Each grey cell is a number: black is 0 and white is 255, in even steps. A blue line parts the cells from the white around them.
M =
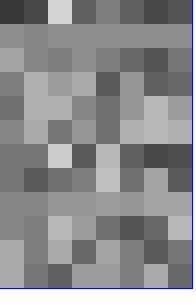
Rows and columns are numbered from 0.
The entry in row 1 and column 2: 142
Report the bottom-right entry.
104
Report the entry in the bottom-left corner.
169
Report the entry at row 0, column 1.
72
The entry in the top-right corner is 85
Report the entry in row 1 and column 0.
142
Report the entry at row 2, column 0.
163
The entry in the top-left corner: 57
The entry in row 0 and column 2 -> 211
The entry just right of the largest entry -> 97
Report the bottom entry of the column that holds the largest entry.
97
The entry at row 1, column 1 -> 134
